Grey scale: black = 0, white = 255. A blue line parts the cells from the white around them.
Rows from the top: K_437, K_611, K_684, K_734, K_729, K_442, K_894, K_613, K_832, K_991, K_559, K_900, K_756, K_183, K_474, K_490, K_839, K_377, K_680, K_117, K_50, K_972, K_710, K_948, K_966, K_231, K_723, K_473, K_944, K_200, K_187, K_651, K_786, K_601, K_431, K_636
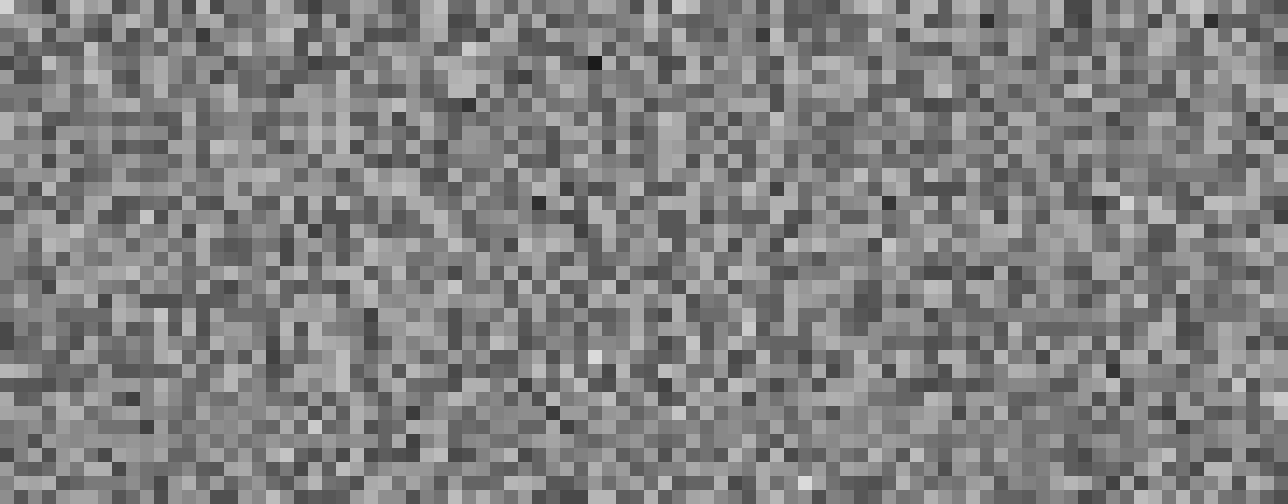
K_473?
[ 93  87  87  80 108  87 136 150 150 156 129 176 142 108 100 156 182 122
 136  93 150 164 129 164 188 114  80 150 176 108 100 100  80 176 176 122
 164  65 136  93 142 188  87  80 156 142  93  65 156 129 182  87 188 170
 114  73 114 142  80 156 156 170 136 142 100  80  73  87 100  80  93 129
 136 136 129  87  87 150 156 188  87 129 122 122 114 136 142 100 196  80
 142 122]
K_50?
[108 136 122  73 176 170 150 129 122 100 156 129 142 100 176  93  73 114
 136 176 100  87 114  93  73 164 188 114 150 136 100 164 196 122 114 142
  87 182 100 182  87 100 142 188  80 150 176 114  80 176 136 164  80 122
 136 108 170 150 170 164 150 100  87 156 129 150 188 182 100 170 164 136
  93  87 136 156 136 114  87 114 156 122 114  93 176 129 108 114 150 170
 108 142]
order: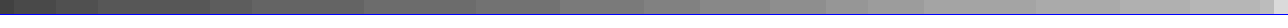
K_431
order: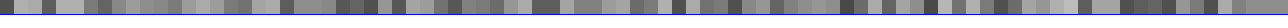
K_559

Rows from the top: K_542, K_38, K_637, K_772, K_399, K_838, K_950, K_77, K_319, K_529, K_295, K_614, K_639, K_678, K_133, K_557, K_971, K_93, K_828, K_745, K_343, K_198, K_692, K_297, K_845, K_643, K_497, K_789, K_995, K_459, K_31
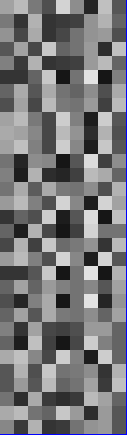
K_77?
[ 79 162  71 186 121 115 154  64 186]
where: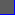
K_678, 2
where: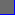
K_93, 4
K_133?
[154 186 128  79 211 135  29 211 162]

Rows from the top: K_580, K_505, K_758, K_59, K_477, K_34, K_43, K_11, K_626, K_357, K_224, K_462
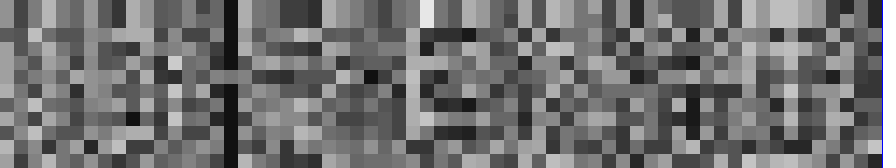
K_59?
[160  84 124 174 118  90 146  84  69  54 153 118 130 146 103  62  17 174
 124  90  69  62  47 167 153 103 103 124 124 160  32 124 103 174 160  69
  84 174  96 190 182 118 124  62 130  47 138 153  84  90  96 167 103 190
 146 182 190 167 118  69 160  90  47]
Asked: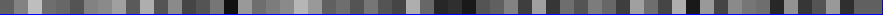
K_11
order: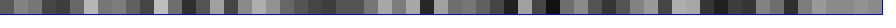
K_357
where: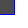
K_34, 9
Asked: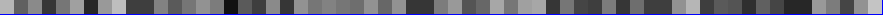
K_224
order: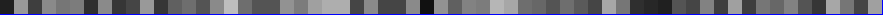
K_357

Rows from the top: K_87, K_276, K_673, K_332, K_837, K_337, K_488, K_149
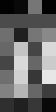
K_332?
[103 196  69 217]
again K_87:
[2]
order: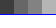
K_488
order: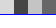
K_332
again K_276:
[75]

